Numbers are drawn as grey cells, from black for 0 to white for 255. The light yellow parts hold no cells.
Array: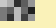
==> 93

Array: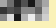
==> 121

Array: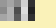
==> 208

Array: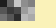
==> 142

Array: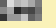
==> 168

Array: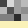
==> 158

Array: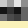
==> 228

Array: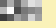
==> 224

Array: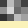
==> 121
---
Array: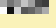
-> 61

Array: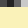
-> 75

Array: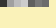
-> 95

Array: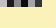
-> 27

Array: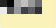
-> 36

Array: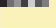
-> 64

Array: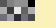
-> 45

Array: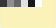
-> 54

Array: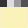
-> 82

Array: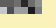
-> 41
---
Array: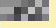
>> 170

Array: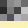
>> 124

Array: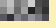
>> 178

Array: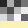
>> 75

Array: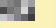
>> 116

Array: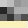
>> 108

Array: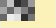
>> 104
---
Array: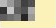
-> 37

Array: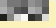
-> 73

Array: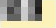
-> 129

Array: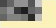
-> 42

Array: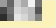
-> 187

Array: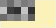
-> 165

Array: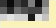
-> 226

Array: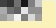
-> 216
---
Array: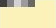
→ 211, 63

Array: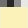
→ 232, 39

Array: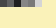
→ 213, 31

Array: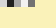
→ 242, 32

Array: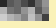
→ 204, 39

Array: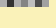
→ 191, 51

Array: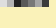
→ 222, 35
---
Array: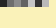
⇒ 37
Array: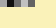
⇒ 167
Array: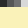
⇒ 41
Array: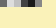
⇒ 106
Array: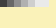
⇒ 63
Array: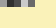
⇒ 158
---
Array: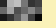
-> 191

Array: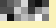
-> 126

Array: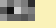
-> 150

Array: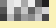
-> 236

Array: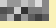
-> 150

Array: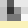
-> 233

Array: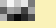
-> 202

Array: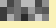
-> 115

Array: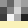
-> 186

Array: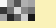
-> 84
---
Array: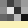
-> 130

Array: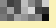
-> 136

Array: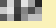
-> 89

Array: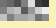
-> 114

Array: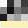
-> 248

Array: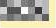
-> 96
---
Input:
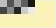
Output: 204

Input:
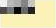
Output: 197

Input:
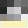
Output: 207

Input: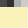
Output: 173

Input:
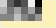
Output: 206

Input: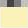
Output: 169

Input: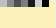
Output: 192
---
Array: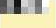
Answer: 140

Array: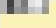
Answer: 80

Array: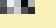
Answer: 148

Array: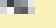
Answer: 247

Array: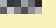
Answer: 200

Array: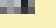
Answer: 151

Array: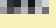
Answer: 79

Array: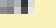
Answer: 124

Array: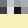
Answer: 226
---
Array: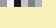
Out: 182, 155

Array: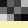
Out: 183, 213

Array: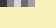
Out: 161, 55

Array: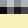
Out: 179, 10

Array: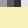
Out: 229, 160

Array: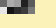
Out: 91, 230
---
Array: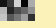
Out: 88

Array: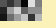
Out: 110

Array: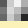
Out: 203

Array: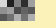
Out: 114

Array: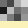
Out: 123

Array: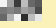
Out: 177
